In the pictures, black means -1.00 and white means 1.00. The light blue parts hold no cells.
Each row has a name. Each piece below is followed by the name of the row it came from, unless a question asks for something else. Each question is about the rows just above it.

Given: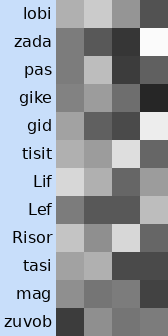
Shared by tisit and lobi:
[0.38]
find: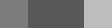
Lef
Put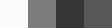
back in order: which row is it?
zada
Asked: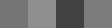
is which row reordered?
mag
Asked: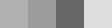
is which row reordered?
tisit

